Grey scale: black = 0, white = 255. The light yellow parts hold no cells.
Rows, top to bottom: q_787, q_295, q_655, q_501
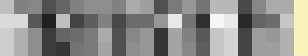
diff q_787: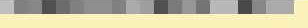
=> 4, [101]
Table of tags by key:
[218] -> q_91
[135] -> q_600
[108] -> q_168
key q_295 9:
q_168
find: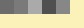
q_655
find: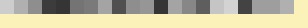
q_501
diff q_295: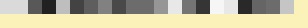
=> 14, [47]
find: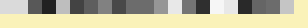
q_295

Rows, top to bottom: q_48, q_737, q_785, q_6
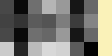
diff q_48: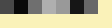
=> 3, [181]
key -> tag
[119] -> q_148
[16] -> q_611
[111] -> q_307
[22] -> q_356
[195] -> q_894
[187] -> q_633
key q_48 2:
q_307
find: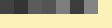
q_737
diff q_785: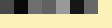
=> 3, [103]
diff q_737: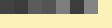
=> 1, [52]
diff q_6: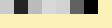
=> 5, [91]
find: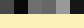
q_785

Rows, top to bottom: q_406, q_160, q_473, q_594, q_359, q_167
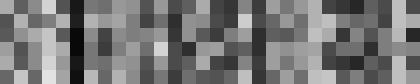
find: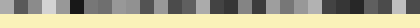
q_359
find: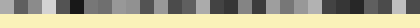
q_406
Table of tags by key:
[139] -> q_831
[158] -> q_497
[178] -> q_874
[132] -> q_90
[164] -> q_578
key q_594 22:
q_578

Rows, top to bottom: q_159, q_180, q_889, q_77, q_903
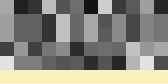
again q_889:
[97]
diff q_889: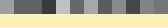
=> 3, [51]
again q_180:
[97]
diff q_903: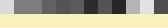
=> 0, [226]
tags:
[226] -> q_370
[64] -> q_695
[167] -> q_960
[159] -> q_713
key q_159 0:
q_960
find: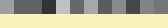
q_889

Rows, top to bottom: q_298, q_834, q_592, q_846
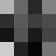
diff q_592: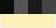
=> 0, [20]
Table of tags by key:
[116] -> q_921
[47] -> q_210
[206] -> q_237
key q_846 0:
q_237
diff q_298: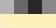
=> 3, [129]
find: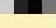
q_846
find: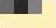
q_298
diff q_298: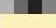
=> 2, [40]

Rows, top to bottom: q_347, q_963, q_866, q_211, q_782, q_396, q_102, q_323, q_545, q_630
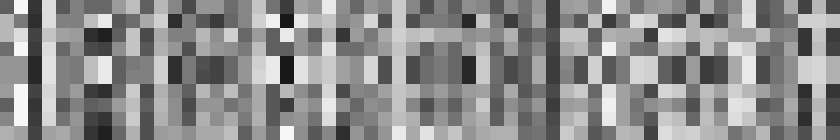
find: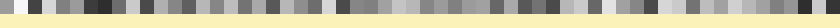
q_102
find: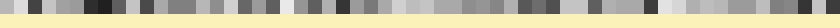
q_866
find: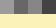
q_211
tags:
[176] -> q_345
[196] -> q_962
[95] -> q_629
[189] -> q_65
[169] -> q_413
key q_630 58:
q_345

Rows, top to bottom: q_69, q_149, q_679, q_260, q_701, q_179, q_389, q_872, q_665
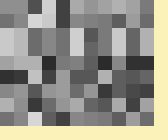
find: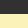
q_701
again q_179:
[87]

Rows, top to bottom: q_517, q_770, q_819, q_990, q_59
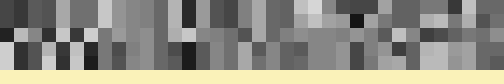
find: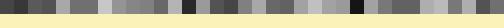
q_770
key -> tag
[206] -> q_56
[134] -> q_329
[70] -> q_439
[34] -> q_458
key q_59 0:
q_56
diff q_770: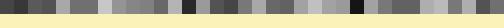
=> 17, [128]
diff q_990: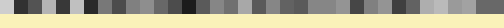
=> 30, [180]

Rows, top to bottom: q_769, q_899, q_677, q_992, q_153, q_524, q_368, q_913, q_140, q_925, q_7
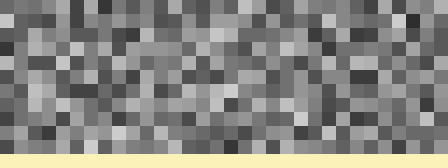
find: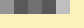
q_899
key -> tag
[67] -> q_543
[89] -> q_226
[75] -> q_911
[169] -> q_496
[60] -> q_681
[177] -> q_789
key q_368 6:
q_543
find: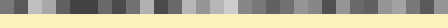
q_368

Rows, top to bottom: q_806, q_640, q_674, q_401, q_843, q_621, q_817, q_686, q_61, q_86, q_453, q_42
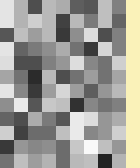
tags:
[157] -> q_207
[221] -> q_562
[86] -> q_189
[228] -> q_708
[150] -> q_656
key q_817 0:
q_708
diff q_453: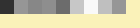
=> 0, [57]
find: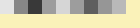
q_817

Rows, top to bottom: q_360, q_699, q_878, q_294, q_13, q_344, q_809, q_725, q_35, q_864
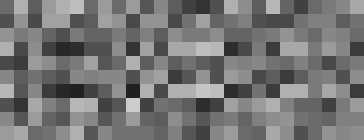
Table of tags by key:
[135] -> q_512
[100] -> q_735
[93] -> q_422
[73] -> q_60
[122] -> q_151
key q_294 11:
q_60
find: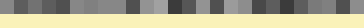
q_344
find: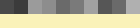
q_13
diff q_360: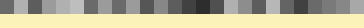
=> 14, [51]
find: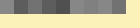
q_13
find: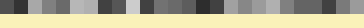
q_725

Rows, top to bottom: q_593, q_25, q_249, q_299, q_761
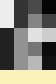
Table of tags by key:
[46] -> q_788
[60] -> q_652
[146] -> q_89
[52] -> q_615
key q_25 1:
q_615
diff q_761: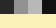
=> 0, [33]
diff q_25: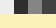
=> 1, [52]

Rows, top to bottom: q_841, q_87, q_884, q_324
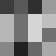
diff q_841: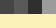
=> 0, [61]
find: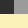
q_841
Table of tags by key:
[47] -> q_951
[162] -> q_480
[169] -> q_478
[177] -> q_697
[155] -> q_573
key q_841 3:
q_573
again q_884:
[112]
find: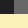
q_324
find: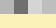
q_87

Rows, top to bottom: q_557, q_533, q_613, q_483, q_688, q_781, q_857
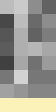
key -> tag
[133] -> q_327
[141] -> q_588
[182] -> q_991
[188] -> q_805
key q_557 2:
q_588
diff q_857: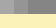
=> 0, [161]
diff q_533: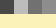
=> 2, [106]
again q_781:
[119]

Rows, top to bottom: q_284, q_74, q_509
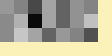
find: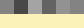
q_284
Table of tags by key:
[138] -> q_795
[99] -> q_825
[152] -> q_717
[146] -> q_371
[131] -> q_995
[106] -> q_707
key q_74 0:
q_795
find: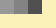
q_509

